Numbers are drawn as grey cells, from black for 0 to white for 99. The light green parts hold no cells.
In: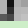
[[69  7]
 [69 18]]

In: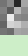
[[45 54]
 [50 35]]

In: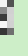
[[94 32]
 [54 81]]

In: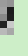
[[60 57]
 [63 11]]

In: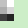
[[75 99]
 [67 83]]

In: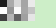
[[11 66]
 [99 58]]
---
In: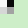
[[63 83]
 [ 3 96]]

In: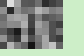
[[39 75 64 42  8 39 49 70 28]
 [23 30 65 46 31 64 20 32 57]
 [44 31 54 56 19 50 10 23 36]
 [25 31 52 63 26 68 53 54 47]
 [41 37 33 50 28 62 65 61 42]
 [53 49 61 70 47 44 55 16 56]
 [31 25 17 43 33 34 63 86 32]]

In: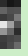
[[41 29 22]
 [30 27 24]
 [17 40 58]
 [31 62 89]
 [47 28 23]
 [32 31 39]
 [12  9 17]]

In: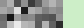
[[17 38 69 35 68 71 91 74 45]
 [57 32 34 37 53 51 61  9 41]
 [53 57 50 62 68 11 87 58 65]
 [59 70 60 38 23 56 31 68 57]]

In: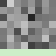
[[48 30 33 25 75 53 61 39]
 [40 74 50 51 37 48 71 48]
 [53 59 48 38 69 30 59 47]
 [70 48 57 57 74 65 55 67]
 [47 46 44 14 61 62 65 31]
 [48 56 33 63 36 61 53 59]
 [47 59 40 57 48 55 80 26]]

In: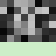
[[21 11 35 35  3 33 55 13]
 [15 18 42 72 55 47 15  3]
 [75 30 11 75 50 65 32 15]
 [24 13 11 73 24 77 22 17]
 [ 8 76 72 32 71 33  5 73]
 [26 29  4 58 66 67 28 44]]

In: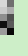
[[ 3 60]
 [35  6]
 [31 55]
 [67 79]
 [43 84]]

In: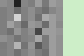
[[56 61 44 48 55 50 44 52 49]
 [56 61 47 35 58 45 70 52 48]
 [56 61 47 65 52 50 45 52 56]
 [58 61 61 27 55 50 58 44 49]
 [53 61 42 56 59 41 53 62 49]
 [56 61 66 44 55 50 82 52 49]
 [56 52 43 48 55 50 42 52 49]
 [57 61 47 61 49 52 13 52 55]]
